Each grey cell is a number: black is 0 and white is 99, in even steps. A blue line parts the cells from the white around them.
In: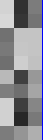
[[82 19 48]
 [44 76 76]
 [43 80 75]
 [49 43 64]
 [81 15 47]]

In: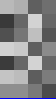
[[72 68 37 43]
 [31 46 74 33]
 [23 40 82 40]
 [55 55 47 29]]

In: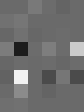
[[41 41 47 42 39 41]
 [40 44 40 41 42 41]
 [40 42 41 42 40 42]
 [41 54 41 39 41 41]]

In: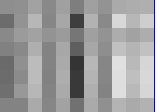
[[55 56 63 53 62 49 62 57 66 67 68]
 [53 60 63 57 60 46 62 57 67 63 67]
 [41 56 73 51 66 20 71 52 87 72 83]
 [43 59 71 51 66 22 68 51 86 72 83]]

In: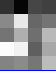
[[19  2 27 25]
 [45 68 43 72]
 [51 54 46 73]]

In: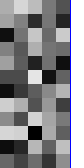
[[67 83 73 47 32]
 [ 6 45 77 41 79]
 [62 36 13 44  6]
 [ 6 22 36 53 70]
 [54 30 82 64 47]
 [ 5 15 71 38 74]]

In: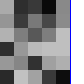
[[66 18 22  4 53]
 [69 49 34 49 74]
 [59 52 19 62 68]]

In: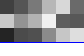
[[25 33 47 71 84 41]
 [14 29 31 54 77 86]]

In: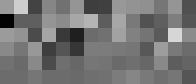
[[60 80 26 52 44 58 24 25 59 57 56 46 58 31]
 [60 57 29 64 22 12 42 44 63 50 45 35 83 54]
 [44 41 53 29 43 40 46 45 41 43 40 53 36 39]]
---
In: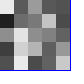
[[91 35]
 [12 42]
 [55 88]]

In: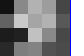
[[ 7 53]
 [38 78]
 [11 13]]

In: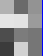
[[69 41]
 [89 88]
 [30 48]]

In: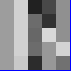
[[61 81]
 [61 81]
 [61 81]]

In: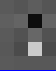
[[35 33]
 [37 39]
 [35 32]]

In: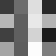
[[23 42]
 [71 37]
 [25 37]]

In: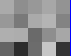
[[66 55]
 [59 47]
 [68 67]]
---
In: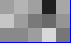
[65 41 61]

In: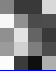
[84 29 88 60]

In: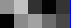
[20 42]

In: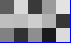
[88 69 55]

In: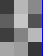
[53 77 24]

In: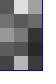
[62 35 59]

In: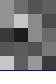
[37 54 11 33]

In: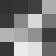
[67 84 66 21]
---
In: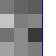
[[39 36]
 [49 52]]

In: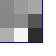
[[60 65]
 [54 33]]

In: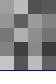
[[73 31]
 [37 60]]

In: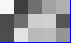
[[24 43]
 [43 80]]

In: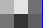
[[88 44]
 [20 37]]

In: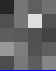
[[46 37]
 [46 86]]

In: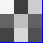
[[24 80]
 [74 38]]

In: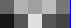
[[69 62]
 [33 87]]
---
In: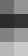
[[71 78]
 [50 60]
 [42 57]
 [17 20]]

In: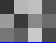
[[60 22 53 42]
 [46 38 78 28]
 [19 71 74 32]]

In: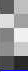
[[86 62]
 [55 78]
 [51 93]
 [36 74]
 [28 16]]

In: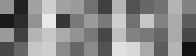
[[60 25 70 77 66 57 47 28 74 51 47 40 66 28]
 [57 13 63 80 63 60 44 25 70 32 40 44 70 51]
 [28 40 77 80 54 40 54 32 87 84 66 36 70  7]
 [10 17 57 90 21 47 60 47 80 44 77 51 66 36]]

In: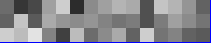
[[80 73 88 51 25 73 42 54 66 38 80 45 51 38 35]
 [42 21 28 62 80 17 54 62 70 66 31 76 70 58 38]
 [38 76 35 66 58 54 58 51 45 48 31 48 62 54 45]]

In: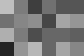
[[74 48 24 44 33 33]
 [68 48 30 40 40 37]
 [44 52 55 27 64 58]
 [14 58 71 40 64 52]]
